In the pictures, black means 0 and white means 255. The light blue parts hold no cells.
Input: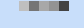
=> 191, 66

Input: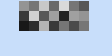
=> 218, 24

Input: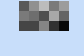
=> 188, 8

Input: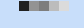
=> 219, 32

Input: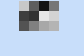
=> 229, 19

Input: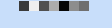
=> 239, 7

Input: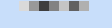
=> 218, 62

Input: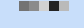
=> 209, 35

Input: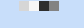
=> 246, 46
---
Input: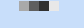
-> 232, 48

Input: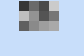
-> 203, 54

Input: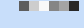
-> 248, 39

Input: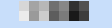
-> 235, 25

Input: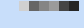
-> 208, 37

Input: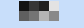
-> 227, 19

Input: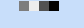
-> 237, 2
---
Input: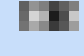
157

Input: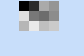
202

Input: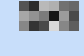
94

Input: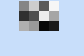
26

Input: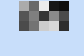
45

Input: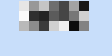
130

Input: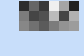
156
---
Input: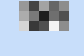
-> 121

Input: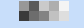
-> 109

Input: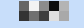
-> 112

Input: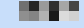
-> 132

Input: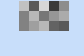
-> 183

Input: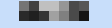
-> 32

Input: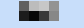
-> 7

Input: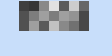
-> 125

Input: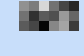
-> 49
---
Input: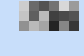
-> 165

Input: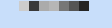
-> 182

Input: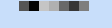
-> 176

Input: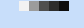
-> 156

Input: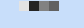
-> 227

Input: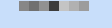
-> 60
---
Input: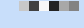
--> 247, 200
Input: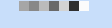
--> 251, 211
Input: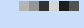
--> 213, 180
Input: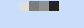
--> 222, 145
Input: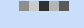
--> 203, 181
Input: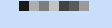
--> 195, 174
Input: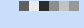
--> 235, 194
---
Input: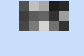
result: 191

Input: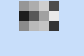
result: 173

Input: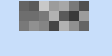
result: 90

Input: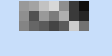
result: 163

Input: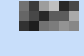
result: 59

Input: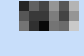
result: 97

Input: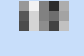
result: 242

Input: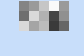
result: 154
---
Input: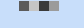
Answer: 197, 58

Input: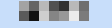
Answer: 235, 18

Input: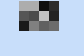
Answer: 194, 15

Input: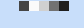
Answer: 250, 30

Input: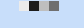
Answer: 235, 28

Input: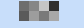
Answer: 197, 47

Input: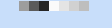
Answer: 250, 37

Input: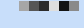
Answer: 222, 20

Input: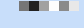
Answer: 253, 33

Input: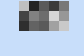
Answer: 213, 35
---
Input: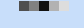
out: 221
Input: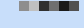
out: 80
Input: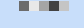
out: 197
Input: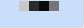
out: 118
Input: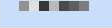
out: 125
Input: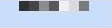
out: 122
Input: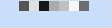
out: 109
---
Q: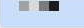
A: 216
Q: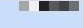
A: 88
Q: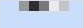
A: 121
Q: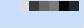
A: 122
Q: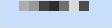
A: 111
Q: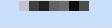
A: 109
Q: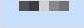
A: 209
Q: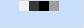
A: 55
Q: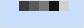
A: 121
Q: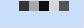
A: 13
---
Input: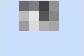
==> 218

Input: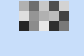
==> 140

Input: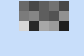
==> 40

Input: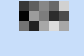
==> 34

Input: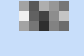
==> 118

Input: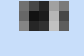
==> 38

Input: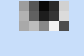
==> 188

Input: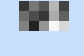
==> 34
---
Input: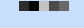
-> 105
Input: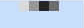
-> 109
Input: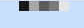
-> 230
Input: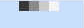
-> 244
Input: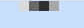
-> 167
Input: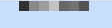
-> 82
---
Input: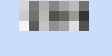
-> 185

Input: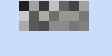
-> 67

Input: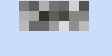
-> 208

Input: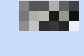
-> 96

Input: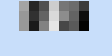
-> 108

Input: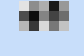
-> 25

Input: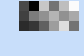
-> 190

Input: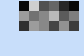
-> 39

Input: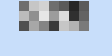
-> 38
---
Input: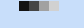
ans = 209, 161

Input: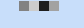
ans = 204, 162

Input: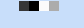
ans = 251, 172

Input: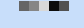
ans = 216, 134

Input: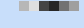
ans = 223, 183

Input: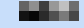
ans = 192, 152
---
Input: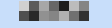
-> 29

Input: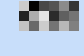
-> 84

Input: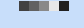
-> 137

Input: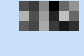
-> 1

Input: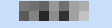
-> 112

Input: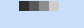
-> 88
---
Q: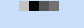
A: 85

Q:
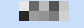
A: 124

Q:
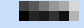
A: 16

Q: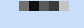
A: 59

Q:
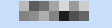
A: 80

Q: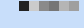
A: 181

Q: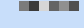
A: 144
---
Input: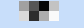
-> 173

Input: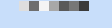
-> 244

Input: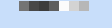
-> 60

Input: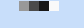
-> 23

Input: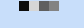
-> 95

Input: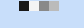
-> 137

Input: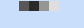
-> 149
